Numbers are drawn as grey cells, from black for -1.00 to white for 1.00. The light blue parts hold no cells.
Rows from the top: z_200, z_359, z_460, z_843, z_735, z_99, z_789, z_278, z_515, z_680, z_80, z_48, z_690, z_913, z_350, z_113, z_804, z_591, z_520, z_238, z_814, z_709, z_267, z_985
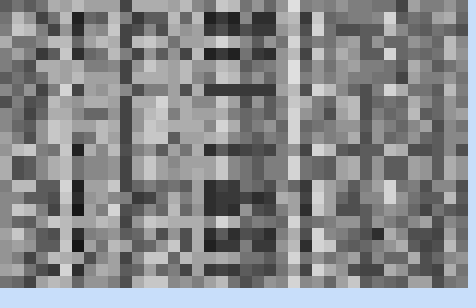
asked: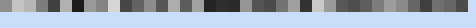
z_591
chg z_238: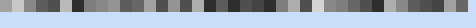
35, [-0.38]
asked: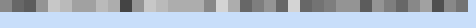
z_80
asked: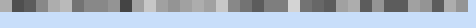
z_350

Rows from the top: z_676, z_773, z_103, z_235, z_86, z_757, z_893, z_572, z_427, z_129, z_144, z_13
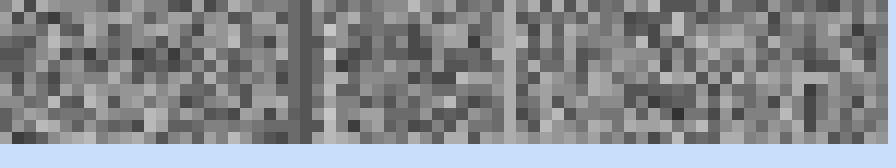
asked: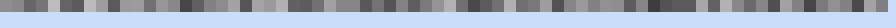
z_427
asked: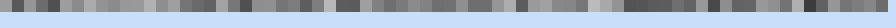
z_572
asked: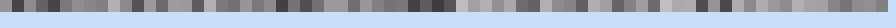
z_893

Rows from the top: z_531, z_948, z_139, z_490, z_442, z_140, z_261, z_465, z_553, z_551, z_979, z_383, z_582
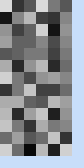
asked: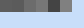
z_442
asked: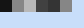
z_948
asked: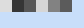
z_531
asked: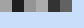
z_140

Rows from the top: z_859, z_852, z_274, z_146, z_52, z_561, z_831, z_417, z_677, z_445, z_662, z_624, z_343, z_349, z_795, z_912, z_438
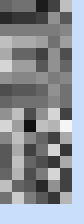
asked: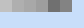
z_146
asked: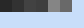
z_852
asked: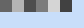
z_795
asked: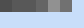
z_417
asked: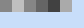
z_624
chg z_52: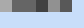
6, [-0.39]
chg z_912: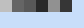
6, [-0.49]

